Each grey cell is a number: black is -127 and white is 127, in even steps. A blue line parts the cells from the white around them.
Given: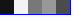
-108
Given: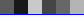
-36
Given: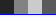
-91
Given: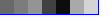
-22
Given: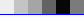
110
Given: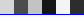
86
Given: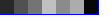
-87
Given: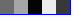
-20
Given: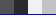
-45
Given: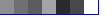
14
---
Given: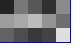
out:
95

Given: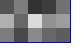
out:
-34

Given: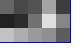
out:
-34

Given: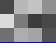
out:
-44

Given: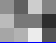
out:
-41

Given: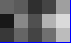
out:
60

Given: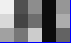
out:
-28

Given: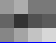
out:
87

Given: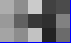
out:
-20

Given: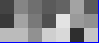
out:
69
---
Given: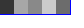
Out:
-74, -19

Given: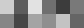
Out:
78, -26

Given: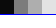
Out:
-117, 99

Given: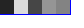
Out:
-91, 3

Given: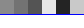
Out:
10, 73

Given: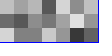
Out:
64, -29

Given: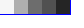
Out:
118, -90
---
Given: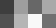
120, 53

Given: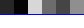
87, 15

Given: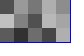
65, 56

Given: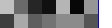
65, 53

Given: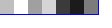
127, 85

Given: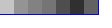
69, 20

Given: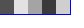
98, 79

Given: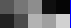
81, 51

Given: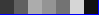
86, 44
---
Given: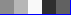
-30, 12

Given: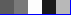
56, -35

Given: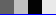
105, -29

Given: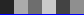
15, -90

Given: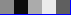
-32, 11

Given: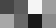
30, 40

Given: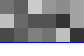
34, -54
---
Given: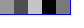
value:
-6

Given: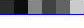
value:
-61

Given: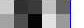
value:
-69

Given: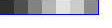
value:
2

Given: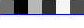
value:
-47

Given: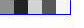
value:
15

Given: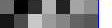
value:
-93
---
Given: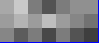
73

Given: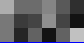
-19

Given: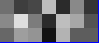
-65

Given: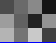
-21

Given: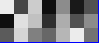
-57

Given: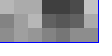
43

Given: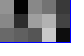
-125
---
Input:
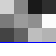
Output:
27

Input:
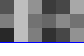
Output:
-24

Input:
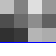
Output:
-20

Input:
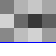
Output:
-21

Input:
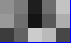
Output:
-107

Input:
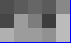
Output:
-2
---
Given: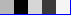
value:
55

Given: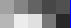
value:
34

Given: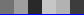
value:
-12

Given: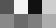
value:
-43

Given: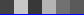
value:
-60

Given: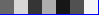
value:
-24

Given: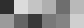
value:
-81

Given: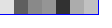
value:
98

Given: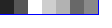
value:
-91

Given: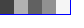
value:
-61
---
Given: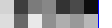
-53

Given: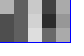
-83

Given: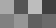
61

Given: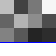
13

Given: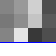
68

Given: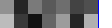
-60
